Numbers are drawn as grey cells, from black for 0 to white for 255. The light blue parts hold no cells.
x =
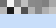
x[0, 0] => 112
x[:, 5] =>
[136, 136]
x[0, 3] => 190
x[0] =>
[112, 245, 133, 190, 138, 136, 128, 168]

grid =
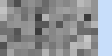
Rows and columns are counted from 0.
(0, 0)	176
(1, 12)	159
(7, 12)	131
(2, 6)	179
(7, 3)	133
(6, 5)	93
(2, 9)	116
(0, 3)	134
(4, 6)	148
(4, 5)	59
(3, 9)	145
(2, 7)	145
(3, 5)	89
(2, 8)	144
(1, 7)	136
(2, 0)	178
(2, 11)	169
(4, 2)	84
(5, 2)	92
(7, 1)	165
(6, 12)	188
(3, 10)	157
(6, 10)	185
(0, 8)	143
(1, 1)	157
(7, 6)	178
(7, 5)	125
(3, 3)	146
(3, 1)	145
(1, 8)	155
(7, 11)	108
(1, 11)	163
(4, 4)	154
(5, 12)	199
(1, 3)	117

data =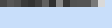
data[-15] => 71
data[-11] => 51
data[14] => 217
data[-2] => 121
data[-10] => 64

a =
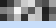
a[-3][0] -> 29
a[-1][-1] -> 124
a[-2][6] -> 31
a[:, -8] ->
[29, 128, 48]
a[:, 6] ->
[78, 31, 37]
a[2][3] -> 50
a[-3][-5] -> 203
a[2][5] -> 192

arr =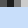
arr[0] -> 85
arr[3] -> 204
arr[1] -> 29

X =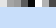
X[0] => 228
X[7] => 73
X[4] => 7
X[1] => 165

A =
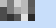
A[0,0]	187
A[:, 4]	[90, 96, 41]
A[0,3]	185
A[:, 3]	[185, 185, 226]
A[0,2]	211

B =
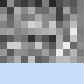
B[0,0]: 42
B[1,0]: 129
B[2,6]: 139
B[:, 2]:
[76, 176, 154, 146, 133, 125, 208, 145, 173]
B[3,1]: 108
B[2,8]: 65
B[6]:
[104, 205, 208, 148, 137, 199, 121, 89, 174, 237, 107, 143]
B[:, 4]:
[85, 173, 129, 209, 158, 49, 137, 120, 191]
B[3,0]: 130
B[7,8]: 237
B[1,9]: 160
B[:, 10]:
[87, 100, 153, 186, 234, 196, 107, 181, 166]
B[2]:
[157, 102, 154, 119, 129, 168, 139, 133, 65, 110, 153, 134]
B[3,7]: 199
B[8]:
[107, 136, 173, 99, 191, 94, 110, 150, 185, 190, 166, 143]
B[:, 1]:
[143, 67, 102, 108, 163, 93, 205, 90, 136]
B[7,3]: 140
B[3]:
[130, 108, 146, 168, 209, 194, 140, 199, 108, 141, 186, 132]
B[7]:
[152, 90, 145, 140, 120, 125, 159, 117, 237, 129, 181, 122]
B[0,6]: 126
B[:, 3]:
[59, 136, 119, 168, 142, 112, 148, 140, 99]
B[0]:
[42, 143, 76, 59, 85, 49, 126, 39, 78, 99, 87, 125]
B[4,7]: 184

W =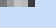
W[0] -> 120
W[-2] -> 185
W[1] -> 158
